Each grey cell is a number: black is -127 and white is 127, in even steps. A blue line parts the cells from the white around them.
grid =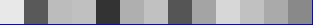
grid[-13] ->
104
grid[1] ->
-38
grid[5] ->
47
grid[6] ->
65

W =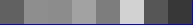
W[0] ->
-30
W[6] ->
-41
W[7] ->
-72

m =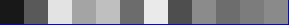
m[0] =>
-103
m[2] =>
99
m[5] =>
-19
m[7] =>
-49

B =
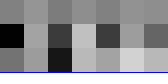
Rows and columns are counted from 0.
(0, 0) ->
1
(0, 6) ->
14
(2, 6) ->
56
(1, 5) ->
29
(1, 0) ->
-125
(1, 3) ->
64
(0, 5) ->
18

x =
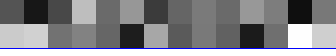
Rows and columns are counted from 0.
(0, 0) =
-43
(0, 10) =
24
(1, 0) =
75
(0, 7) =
-26
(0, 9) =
-21
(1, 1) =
81
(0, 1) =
-104
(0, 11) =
-2
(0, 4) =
-21

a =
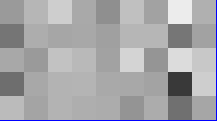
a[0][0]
26
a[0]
[26, 54, 78, 41, 15, 64, 34, 108, 48]
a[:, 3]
[41, 40, 57, 52, 46]
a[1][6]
54
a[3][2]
51
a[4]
[59, 36, 51, 46, 44, 20, 44, -15, 38]
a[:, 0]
[26, -10, 40, -17, 59]
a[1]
[-10, 45, 38, 40, 32, 54, 54, -9, 34]

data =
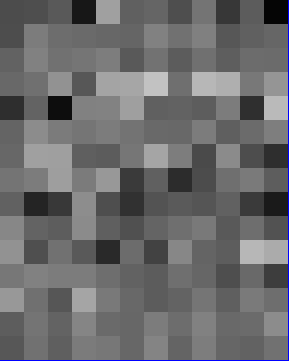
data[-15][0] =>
-51
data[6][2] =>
31
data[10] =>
[18, -48, -14, -38, -86, -19, -61, 7, -27, -34, 55, 43]
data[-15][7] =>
-49
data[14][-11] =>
-14
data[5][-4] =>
-3
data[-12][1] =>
-15
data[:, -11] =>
[-49, -3, 1, -15, -28, 12, 32, -3, -91, -28, -48, 1, -15, -11, -14]
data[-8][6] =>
-31
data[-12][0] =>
-23
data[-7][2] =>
-71
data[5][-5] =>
-23
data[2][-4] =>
-15
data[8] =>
[-30, -91, -71, 13, -49, -78, -44, -37, -42, -30, -69, -101]
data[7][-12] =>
-11
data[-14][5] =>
-26
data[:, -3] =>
[-72, -40, -33, 47, -3, -32, 11, -16, -30, -38, -34, -49, -32, -22, -25]
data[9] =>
[7, -28, -34, 11, -32, -47, -27, -16, -6, -38, -17, -45]
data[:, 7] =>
[-49, -14, -35, -16, -29, -23, -2, -83, -37, -16, 7, -16, -28, -18, -27]
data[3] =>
[-23, -15, 18, -40, 36, 38, 66, -16, 55, 47, -7, 21]
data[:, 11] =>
[-122, -25, -20, 21, 58, -1, -81, -34, -101, -45, 43, -66, -17, 12, -14]
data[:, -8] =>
[32, -24, -2, 36, 2, -3, -35, 24, -49, -32, -86, -17, -6, -21, -8]
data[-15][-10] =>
-38
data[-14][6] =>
1
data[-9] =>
[-24, 32, 31, -32, -35, -9, 37, -2, -53, 11, -50, -81]
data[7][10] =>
-5
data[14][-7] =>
-24
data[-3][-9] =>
37

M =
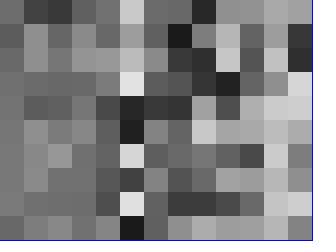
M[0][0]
-18
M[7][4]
-40
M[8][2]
-17
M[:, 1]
[-61, 15, 14, -20, -34, 15, 8, 10, -16, -2]
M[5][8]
72
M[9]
[-23, -2, 8, -14, 5, -101, -32, 14, 44, 29, 31, 54, 4]
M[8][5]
96
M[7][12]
14
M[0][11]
40
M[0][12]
32
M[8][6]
-30
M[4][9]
-49
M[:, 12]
[32, -72, -81, 86, 78, 44, -3, 14, 78, 4]
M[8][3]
-19
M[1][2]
-25
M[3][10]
-27
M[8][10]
-22
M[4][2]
-32
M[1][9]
54
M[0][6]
-20
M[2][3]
20
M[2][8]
-80
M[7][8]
-22
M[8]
[-5, -16, -17, -19, -50, 96, -30, -67, -67, -52, -22, 68, 78]
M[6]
[-7, 8, 22, -15, -29, 86, -33, -22, -8, -30, -54, 74, -3]
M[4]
[-12, -34, -32, -8, -54, -89, -71, -76, 33, -49, 47, 75, 78]
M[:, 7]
[-23, -102, -70, -43, -76, -27, -22, -44, -67, 14]
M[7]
[-7, 10, -14, -14, -40, -63, 4, -44, -22, 34, 27, 55, 14]
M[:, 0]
[-18, -35, -21, -16, -12, -8, -7, -7, -5, -23]

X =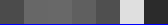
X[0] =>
-52
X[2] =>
-23
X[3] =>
-32
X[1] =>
-24
